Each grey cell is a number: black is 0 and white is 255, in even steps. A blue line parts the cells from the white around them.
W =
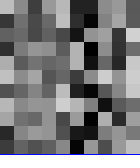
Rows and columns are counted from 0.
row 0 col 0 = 189
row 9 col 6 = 19
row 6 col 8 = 135
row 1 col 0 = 55
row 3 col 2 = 149
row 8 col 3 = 147
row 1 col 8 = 165
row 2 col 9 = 209
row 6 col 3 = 99
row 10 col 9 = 192
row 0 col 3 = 153
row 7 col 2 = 149
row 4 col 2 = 115
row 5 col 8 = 148
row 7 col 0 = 183
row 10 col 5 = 5
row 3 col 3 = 143
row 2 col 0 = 97
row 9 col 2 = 154
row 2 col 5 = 20
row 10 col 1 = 99
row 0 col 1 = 138
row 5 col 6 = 140
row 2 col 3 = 97
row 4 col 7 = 103
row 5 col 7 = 205
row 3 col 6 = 1
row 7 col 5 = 181
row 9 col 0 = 40
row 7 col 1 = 137
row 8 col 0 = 165

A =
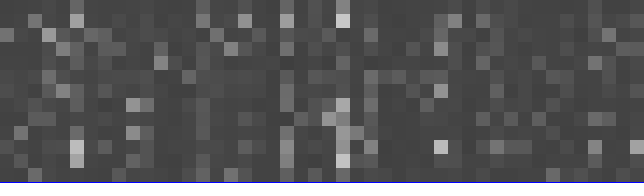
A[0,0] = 66
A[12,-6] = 73
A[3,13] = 69
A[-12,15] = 71
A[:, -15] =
[69, 96, 102, 139, 68, 91, 146, 71, 72, 69, 186, 80, 69]
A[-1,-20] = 74
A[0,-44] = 68
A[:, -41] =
[101, 161, 75, 96, 92, 71, 95, 93, 71, 106, 188, 164, 69]
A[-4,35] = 74
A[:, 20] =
[100, 157, 86, 111, 63, 89, 107, 108, 64, 112, 137, 127, 95]
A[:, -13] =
[66, 65, 72, 65, 66, 69, 67, 65, 67, 65, 64, 68, 67]
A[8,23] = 147
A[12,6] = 67
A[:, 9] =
[69, 68, 71, 70, 69, 75, 69, 147, 74, 139, 71, 98, 70]
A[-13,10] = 71
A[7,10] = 110
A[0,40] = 66
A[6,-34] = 65
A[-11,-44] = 68
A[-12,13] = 68
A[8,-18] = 66
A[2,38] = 69
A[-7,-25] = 71
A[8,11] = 68
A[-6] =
[68, 72, 82, 73, 70, 93, 69, 64, 67, 147, 110, 68, 67, 75, 88, 70, 68, 69, 65, 66, 108, 66, 81, 92, 168, 70, 109, 66, 69, 65, 94, 71, 72, 65, 68, 77, 70, 72, 66, 81, 69, 65, 68, 68, 67, 68]
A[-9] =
[68, 68, 67, 78, 70, 92, 72, 80, 66, 69, 67, 132, 77, 66, 87, 72, 66, 68, 69, 70, 63, 66, 69, 64, 100, 69, 64, 66, 69, 69, 67, 68, 78, 66, 101, 68, 71, 68, 88, 68, 67, 71, 115, 82, 67, 73]
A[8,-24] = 81
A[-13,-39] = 68
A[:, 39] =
[67, 68, 68, 68, 68, 87, 66, 81, 66, 78, 66, 68, 105]
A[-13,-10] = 73
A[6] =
[77, 71, 66, 89, 130, 95, 71, 86, 72, 69, 76, 70, 65, 65, 75, 78, 71, 72, 71, 65, 107, 71, 72, 70, 81, 67, 93, 65, 67, 83, 69, 146, 71, 67, 67, 96, 65, 72, 65, 66, 78, 67, 68, 74, 69, 84]
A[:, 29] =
[68, 68, 67, 84, 69, 73, 83, 65, 67, 67, 66, 68, 71]
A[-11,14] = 66

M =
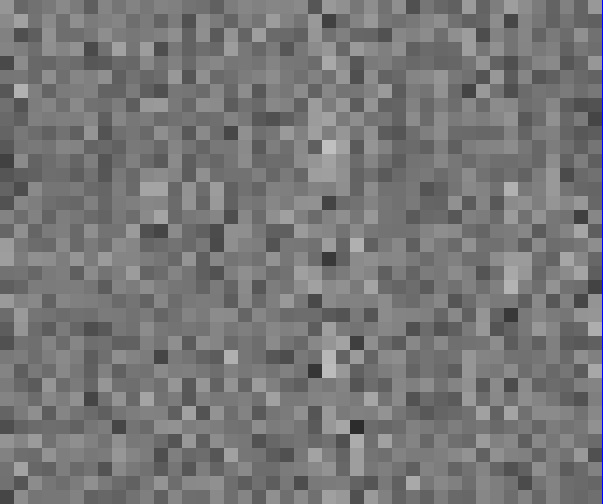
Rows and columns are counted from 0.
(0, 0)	150
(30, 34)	119
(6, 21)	140
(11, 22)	149
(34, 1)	85
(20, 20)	117
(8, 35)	135
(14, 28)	113
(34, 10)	120
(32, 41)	153
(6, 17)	141
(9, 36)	131
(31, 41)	115
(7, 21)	97
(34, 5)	124
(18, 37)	155
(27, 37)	139
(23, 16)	119
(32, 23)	127
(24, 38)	96
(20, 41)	110
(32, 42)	80
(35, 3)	119
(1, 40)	116
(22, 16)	139
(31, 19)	103
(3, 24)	103
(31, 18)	82
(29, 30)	88
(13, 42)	101
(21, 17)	136
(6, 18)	88
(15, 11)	164
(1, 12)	124
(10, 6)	100
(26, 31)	107
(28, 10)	164
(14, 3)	111
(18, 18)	113
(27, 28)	135

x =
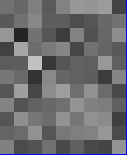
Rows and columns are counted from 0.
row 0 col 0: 113
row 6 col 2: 70
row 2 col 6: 80
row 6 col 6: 145
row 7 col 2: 97
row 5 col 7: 60
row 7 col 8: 95
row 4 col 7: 152
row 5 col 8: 134
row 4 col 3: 55
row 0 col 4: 130
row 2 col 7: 103
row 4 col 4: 86
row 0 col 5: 151
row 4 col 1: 93
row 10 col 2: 82
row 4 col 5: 98
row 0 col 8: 67
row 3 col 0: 65
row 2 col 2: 114
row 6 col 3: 140
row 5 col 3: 137
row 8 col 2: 118
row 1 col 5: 77
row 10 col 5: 96
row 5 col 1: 106
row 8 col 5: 118
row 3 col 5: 70
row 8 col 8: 63
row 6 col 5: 111

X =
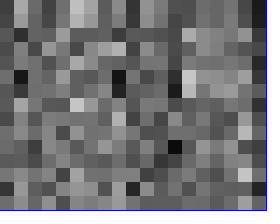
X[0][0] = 63
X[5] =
[110, 23, 112, 100, 153, 95, 88, 109, 20, 116, 73, 95, 47, 198, 146, 142, 132, 158, 55]
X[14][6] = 124
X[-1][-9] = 92
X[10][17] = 78
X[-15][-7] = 80
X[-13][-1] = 57
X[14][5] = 133
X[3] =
[75, 127, 73, 149, 120, 73, 136, 158, 176, 67, 139, 105, 75, 96, 139, 127, 100, 84, 72]
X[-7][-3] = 77
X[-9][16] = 154
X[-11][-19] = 84
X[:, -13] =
[163, 151, 92, 136, 138, 88, 113, 151, 115, 113, 115, 96, 113, 142, 124]
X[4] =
[84, 123, 112, 81, 111, 168, 138, 103, 98, 85, 116, 117, 70, 123, 114, 112, 119, 109, 40]
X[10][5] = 89
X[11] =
[90, 92, 75, 109, 132, 108, 96, 89, 109, 79, 104, 55, 68, 105, 127, 100, 129, 134, 76]
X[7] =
[89, 164, 118, 88, 86, 197, 151, 107, 131, 85, 121, 119, 75, 90, 101, 95, 119, 109, 49]
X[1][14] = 113
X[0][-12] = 91
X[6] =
[86, 58, 111, 113, 126, 95, 113, 134, 35, 91, 98, 107, 27, 183, 118, 147, 154, 115, 91]
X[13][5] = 149
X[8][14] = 120
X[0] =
[63, 168, 106, 66, 111, 191, 163, 91, 138, 52, 146, 122, 80, 78, 108, 102, 115, 71, 26]
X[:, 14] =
[108, 113, 139, 139, 114, 146, 118, 101, 120, 104, 148, 127, 96, 117, 107]
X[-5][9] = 89
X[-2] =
[54, 151, 94, 81, 132, 149, 142, 82, 157, 38, 139, 91, 114, 81, 117, 97, 94, 96, 36]
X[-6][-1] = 101

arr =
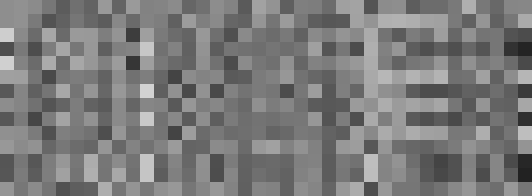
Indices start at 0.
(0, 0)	142
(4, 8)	156
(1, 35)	97
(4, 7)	128
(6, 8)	152
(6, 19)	118
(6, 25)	102
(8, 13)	91
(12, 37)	34
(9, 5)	121
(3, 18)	110
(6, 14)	146
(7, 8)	138
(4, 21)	102
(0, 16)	131
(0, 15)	141
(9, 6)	114
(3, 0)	78
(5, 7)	98
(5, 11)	103
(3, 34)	84
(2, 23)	127
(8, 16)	123
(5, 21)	114
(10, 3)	103
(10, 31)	112
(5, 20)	151
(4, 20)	145
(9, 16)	108
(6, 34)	94
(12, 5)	116
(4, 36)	108
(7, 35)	99
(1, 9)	106
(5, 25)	135
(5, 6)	120
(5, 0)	160
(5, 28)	160
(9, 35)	97
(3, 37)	36

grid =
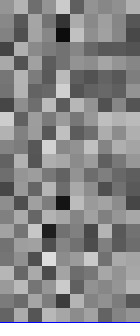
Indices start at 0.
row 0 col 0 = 149
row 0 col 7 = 135
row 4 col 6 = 141
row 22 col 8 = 132
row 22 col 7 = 99
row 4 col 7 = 165
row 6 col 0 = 115
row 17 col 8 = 90
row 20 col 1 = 186
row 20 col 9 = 180
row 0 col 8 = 144
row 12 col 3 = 120
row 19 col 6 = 119
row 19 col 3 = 76
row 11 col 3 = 174
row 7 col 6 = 147
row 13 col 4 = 109
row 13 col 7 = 79
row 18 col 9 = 164
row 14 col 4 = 20
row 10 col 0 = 132
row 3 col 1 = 176
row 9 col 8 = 140
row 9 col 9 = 175
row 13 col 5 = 169
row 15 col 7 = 128
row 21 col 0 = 123
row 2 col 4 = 12
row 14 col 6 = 154
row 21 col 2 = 165
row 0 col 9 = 177
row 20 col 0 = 154
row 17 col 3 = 78
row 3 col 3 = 124
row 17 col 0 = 114
